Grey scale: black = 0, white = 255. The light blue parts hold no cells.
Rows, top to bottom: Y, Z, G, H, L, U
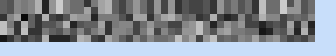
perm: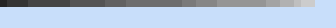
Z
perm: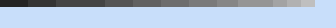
H
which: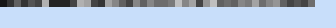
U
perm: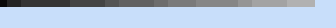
G

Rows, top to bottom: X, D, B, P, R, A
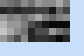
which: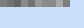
X
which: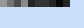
A
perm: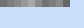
X

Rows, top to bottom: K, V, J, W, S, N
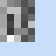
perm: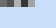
J
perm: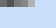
K
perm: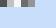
N
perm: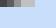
V
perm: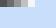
N
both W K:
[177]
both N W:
[193]

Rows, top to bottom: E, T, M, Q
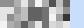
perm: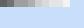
Q
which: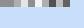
E
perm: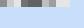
T
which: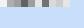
Q
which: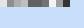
M

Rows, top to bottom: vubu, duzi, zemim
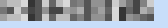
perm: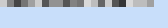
vubu
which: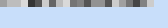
vubu
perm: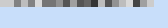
vubu
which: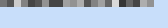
duzi

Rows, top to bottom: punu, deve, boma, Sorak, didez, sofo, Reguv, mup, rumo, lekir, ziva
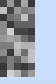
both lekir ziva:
[69]
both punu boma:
[56]
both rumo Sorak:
[99]
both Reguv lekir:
[125]
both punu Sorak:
[56]

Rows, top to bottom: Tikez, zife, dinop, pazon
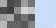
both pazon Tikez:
[87]
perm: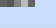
pazon
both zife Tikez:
[74]
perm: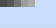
Tikez
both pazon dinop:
[87]

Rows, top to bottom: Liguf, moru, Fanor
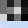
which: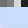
moru
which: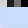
Fanor
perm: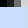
Fanor
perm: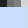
moru
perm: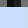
Liguf

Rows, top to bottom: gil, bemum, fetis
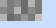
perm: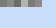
bemum
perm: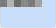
gil
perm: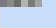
gil
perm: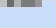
fetis
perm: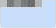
fetis
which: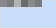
bemum

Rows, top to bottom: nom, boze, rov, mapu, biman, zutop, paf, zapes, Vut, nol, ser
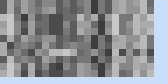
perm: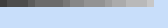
zapes
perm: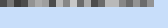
ser
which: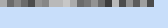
zapes
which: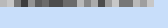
rov
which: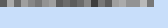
boze
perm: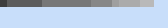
Vut

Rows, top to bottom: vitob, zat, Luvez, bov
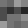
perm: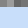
vitob
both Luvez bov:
[116]
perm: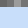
bov
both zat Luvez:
[76]
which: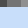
Luvez
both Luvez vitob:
[116]

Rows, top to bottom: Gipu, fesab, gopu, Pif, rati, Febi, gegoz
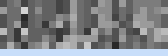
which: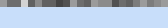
fesab
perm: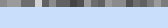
fesab
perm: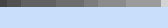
fesab
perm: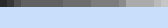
gegoz
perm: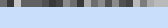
rati
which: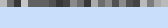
rati
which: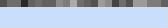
gopu

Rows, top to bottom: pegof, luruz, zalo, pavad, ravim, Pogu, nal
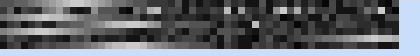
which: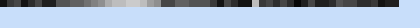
pavad
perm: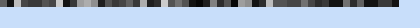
pegof

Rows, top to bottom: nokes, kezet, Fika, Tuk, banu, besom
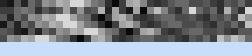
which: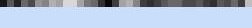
Tuk
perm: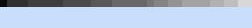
besom
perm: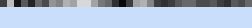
Tuk

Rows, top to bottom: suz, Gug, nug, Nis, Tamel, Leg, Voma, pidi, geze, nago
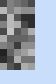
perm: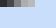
Nis
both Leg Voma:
[115]

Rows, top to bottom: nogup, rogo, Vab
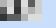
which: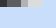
Vab
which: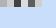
nogup
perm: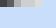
nogup
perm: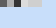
rogo

